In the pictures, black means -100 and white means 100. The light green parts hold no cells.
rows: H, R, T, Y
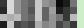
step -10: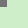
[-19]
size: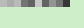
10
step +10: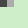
[-35,  45]
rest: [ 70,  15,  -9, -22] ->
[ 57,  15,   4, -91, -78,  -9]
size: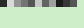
11
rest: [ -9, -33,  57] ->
[-22,  25, -78, -57, -33]

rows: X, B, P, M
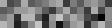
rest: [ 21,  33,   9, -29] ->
[-54,  -3,  33, -29,  -3, -54,  33, -42,   9]
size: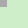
1
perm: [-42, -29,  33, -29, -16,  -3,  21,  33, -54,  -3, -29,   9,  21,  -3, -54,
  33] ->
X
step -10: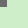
[-26]
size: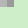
2
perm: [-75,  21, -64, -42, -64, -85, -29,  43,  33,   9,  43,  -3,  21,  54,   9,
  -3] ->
M

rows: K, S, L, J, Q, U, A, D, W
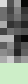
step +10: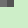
[ -3, -25]
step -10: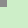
[0]

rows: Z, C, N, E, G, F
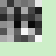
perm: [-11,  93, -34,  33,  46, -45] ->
F
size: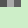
3

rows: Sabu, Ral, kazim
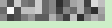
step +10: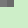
[ 4, -7]
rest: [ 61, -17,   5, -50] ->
[  5, -17,  39, -27, -63,  29]

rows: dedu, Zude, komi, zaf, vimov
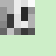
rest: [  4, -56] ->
[74, 84, 40]
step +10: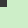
[-46]
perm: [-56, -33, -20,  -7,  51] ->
vimov
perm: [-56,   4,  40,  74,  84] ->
zaf
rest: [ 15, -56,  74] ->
[-69,  40]
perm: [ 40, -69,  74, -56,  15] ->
komi

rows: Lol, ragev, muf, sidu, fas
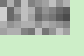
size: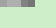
5
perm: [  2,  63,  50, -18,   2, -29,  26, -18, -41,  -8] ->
muf
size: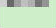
7
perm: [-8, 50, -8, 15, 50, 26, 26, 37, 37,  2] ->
fas

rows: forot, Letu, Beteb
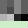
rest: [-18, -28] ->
[  5, -28]
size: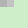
2
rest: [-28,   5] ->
[-28]
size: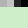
4
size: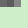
3

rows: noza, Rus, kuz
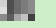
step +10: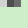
[ 74, -28,  -5]
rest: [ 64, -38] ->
[-15,  -3,   8]
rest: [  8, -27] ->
[ 31,  52, -49]
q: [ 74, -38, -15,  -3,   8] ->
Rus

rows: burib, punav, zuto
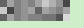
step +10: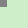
[12]
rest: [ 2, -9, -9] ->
[-34,  70]
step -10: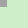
[18]
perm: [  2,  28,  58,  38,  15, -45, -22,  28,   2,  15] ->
burib
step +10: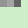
[ 25,  38, -12]

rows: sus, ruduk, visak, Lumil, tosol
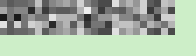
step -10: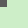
[-39]
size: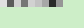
9
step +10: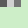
[-19,  74,   2]

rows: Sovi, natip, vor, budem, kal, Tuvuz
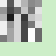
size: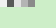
5
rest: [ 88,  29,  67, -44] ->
[ 98, -18]
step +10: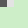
[-21,  88]
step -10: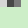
[ 57, -54, -15]
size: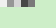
5

